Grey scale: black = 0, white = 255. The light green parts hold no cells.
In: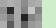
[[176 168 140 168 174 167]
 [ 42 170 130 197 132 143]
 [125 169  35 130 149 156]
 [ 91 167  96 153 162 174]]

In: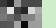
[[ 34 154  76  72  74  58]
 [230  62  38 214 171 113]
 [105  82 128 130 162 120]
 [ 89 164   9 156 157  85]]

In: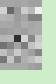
[[167 164 166 160 161 166]
 [105 150 203 184 240 209]
 [175 156 164 131 131 181]
 [167 159 173 166 171 167]
 [159 164 158 169 171 156]
 [184  48 212 135 200 180]
 [133 164 126 194 211 114]
 [166 201 172 159 133 191]
 [198 138 175 187 207 119]
 [170 170 170 161 155 171]]

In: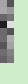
[[ 85 165]
 [152 169]
 [118 104]
 [223  31]
 [ 83 107]
 [172 108]
 [162  86]
 [129 109]
 [121  99]]

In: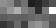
[[134  88 113  31  39  60  82 143]
 [151 176 128 111  46 122 252 124]
 [ 99  98  96 104 110 103  95  93]
 [ 70 105  65 137 150 129  84  53]]

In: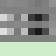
[[138 134 134 127 119 127 145 133]
 [129 128 130 128 127 128 129 130]
 [174 120 179  60  32  79 135 214]
 [132 137 135 127 121 130 143 138]
 [185 122 190  56  25  75 151 223]
 [129 128 128 128 128 128 128 128]]

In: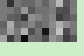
[[ 50 118 104 105 125 101 130 184  87 119 121]
 [118 101 150  88 113 114 123  80  76 124 122]
 [ 96  90  54 144 131 116 131  61  82 102 122]
 [171 104 114 132 102 113 139 174 142 122  99]
 [159 121 174  80 113  22 132 195  76 120 113]
 [ 61 113  12 112 108  78 146 127  64  86 162]]
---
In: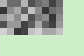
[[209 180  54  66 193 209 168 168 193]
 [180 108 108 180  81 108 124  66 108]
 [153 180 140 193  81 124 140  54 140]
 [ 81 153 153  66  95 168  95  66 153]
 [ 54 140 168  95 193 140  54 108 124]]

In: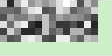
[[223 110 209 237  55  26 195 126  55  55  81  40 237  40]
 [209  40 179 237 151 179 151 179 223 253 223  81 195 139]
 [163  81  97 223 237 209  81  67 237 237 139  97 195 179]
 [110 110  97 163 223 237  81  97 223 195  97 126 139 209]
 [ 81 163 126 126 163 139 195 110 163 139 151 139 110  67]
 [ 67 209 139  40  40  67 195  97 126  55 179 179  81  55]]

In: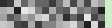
[[200 188  72  60 173  60 132 132 173 188 216 132  31 216  46]
 [173 188  31 231 216 132  72 173 101  88 200 117 132 101  31]
 [161  88 117 173 146 200 216 101 161  46 101  60 231  72 117]
 [ 46  60 200 101 161 101 101  60 117 188  72 161  72 188 161]]

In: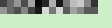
[[149 105  77 133  65  25 215 120 215  89 162 133  89  89]
 [ 65 105 149  77 162   9  37 175  25 120 188 202 133  50]]

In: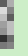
[[219 132]
 [190  94]
 [159 190]
 [146 190]
 [120 132]
 [ 94 174]
 [ 49 107]]

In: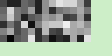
[[130 169  72 103 157  47 185  72  60 185 169 157 169]
 [116 199 116  33  88 103 157 143 169  60  72 157  47]
 [103 213 116 103 157  33 143  47 116 130 143 169 116]
 [ 88   5  88 103 227  47  88  17  47  33 169  33 227]
 [ 72  33  33 103  88  33 143 185 227 213 213 157  60]
 [ 47 116  72 213  17 130 185 199 199 240 169 185 143]]

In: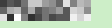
[[226  49 254 129  49  73 115  73  87  87 240 213 240]
 [101 171 185 101 171  87 115 129 156  87 213 201 142]
 [ 61  87  73 115 201 201 156 142 101 226 129 185 171]]

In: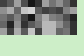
[[159  64 171  90 196  64 184 184 102 116  50]
 [143 171 102 196 209  90  64  78  64 128 159]
 [116  90 128  64  21 128 171 128 116  78  35]
 [102  35 143  50  90 116 184 184 143 102  50]
 [ 64  90 159  78  21  50 159 116 143 102  50]]
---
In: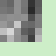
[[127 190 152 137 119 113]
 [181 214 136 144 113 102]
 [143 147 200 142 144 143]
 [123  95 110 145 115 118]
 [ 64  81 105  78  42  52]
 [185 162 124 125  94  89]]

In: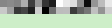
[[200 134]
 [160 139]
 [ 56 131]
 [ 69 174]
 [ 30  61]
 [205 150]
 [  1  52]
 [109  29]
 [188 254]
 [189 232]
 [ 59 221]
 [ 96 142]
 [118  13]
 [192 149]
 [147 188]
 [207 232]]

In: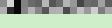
[[176 139]
 [ 41 212]
 [  8   8]
 [134 130]
 [179 106]
 [134  97]
 [ 87 183]
 [175  86]
 [178 107]
 [ 75 179]
 [138 151]
 [192  69]
 [154 108]
 [205 102]
 [125 161]
 [169  94]]

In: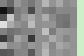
[[ 86 180  57 130 223  83  17 128]
 [ 93 141 104 112 171 200  58 103]
 [132 145 164 120 147 128 125 152]
 [135 132 145 131 136 153 136 133]
 [ 89 151  56 132 188 171  75 119]
 [144 144 144 144 144 144 144 144]
 [182 171 143 192 147 173 127 182]
 [141 136 171 125 148 138 120 148]
 [151 168 153 155 120 120 137 168]
 [141 155 134 151 112 117 135 139]
 [148 146 148 147 136 136 136 148]]

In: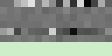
[[113 155 108 117 125 110]
 [115 177 113 115 115 111]
 [124  70 110 117 120 168]
 [116 121 113 109 109 192]
 [123 100 113 117 110 226]
 [111  95 112 117 121 119]
 [128  92 121 117 103 182]
 [120 207 117 120 111 140]
 [101  87 110 106 115  57]
 [115  72 107 115 131 175]
 [114  16 115 105 112  49]
 [121  82 113 118 115 215]
 [118  78 126 120 106   5]
 [115  85 114 115 123  67]
 [116 102 116 117 113 171]
 [106 138 112 109 122  96]]

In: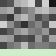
[[ 70 163  67 208  88 156  73]
 [116 153  94 142  55 172  86]
 [131  73 146  91 160  74 173]
 [186  83 166  49 185 120 187]
 [110  70 130 106 139 141 212]
 [127 150 120 134  77 180  69]
 [124  89 150  83 109 189 207]
 [106 164  76 198  69 159  24]]
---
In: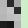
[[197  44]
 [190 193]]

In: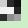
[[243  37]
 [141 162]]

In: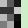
[[ 52 204]
 [ 99  18]]

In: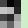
[[185  38]
 [ 41 159]]

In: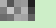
[[197 126]
 [117 169]]

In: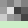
[[225  63]
 [153 138]]

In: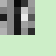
[[136  42]
 [136  23]]

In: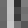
[[193  70]
 [191  57]]
